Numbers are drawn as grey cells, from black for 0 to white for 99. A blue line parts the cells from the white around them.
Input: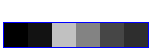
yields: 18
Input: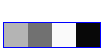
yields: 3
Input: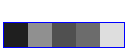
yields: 86
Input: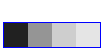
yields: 89
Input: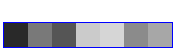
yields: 65
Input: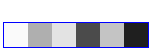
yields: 12
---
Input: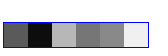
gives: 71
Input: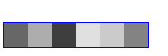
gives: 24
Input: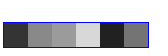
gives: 60
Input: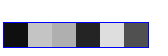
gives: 68
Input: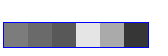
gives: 34
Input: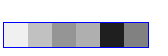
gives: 58
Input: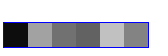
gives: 44
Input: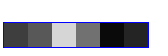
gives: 83
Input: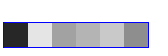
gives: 63
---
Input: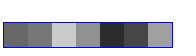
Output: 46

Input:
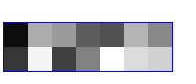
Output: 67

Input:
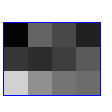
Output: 39

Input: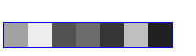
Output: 92

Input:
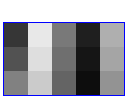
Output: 90

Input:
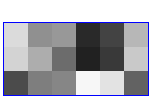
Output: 56

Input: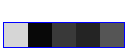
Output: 3

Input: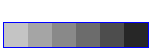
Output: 64

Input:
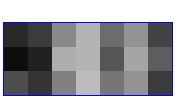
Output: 23

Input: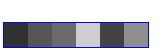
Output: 33
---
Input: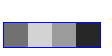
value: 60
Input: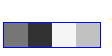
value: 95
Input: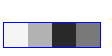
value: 16
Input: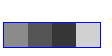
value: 21
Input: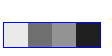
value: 57
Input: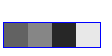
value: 15
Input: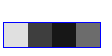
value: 9
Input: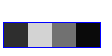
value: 44
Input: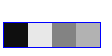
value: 51
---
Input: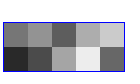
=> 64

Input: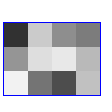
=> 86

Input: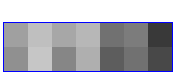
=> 36

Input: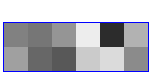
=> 79

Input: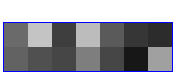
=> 27

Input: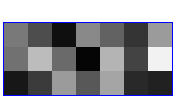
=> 70

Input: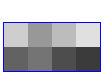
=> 45
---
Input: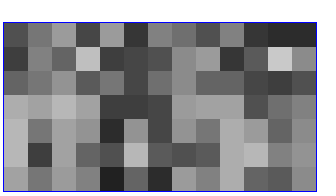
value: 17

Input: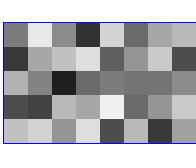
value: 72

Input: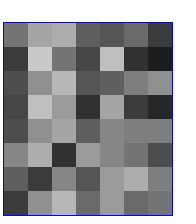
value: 23

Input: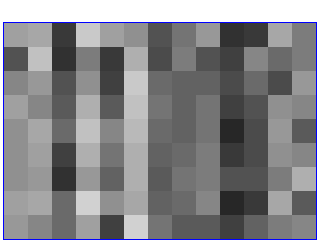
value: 48

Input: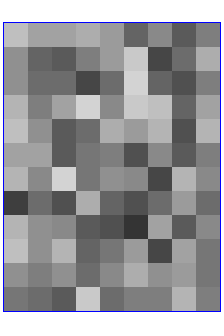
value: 49

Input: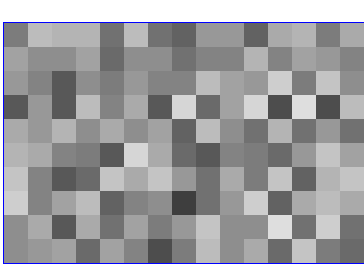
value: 66

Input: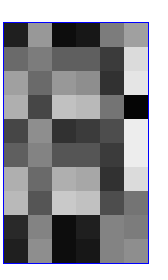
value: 62

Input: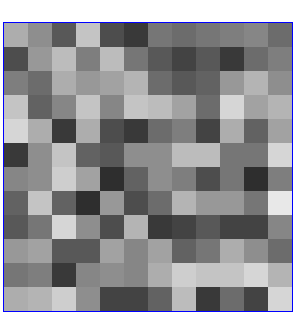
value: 42
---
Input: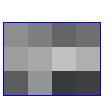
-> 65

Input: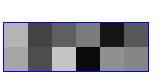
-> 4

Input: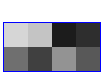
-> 25

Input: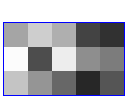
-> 92

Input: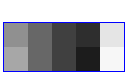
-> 25

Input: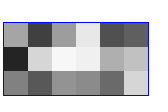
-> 93

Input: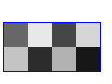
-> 17

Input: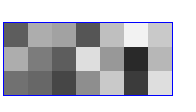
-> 59
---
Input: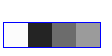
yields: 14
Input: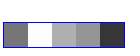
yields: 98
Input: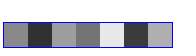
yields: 19
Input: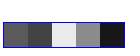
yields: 26
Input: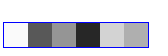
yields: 34
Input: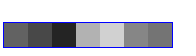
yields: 28
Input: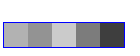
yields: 57
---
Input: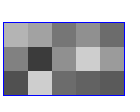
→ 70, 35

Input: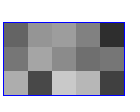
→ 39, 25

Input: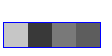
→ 77, 36

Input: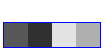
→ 34, 68

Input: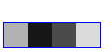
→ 69, 85

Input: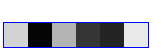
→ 82, 91

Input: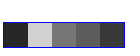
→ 15, 22
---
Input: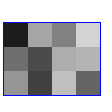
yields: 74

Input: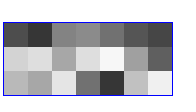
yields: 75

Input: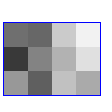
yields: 75

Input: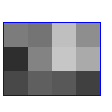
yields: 34

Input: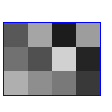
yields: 47

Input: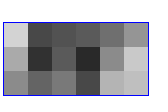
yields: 70

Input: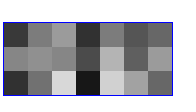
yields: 63
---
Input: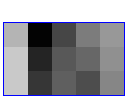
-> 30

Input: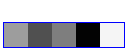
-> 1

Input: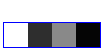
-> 53

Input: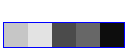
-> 40

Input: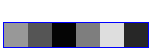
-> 86

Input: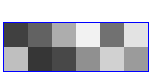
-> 81

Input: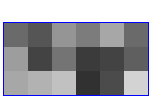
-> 29

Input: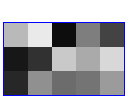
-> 45

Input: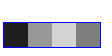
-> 82
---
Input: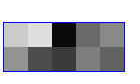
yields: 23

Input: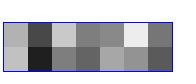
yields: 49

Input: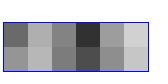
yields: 48

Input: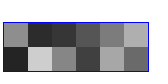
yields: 52

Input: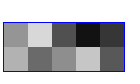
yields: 55

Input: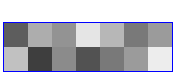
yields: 54

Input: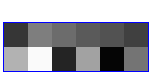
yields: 14

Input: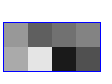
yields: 10
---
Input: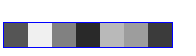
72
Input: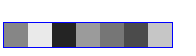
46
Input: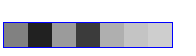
68
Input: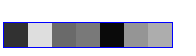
4
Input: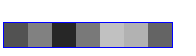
75
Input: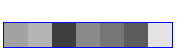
46
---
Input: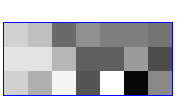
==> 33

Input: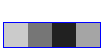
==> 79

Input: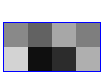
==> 82

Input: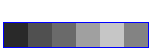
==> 41

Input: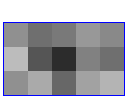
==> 66

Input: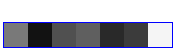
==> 37
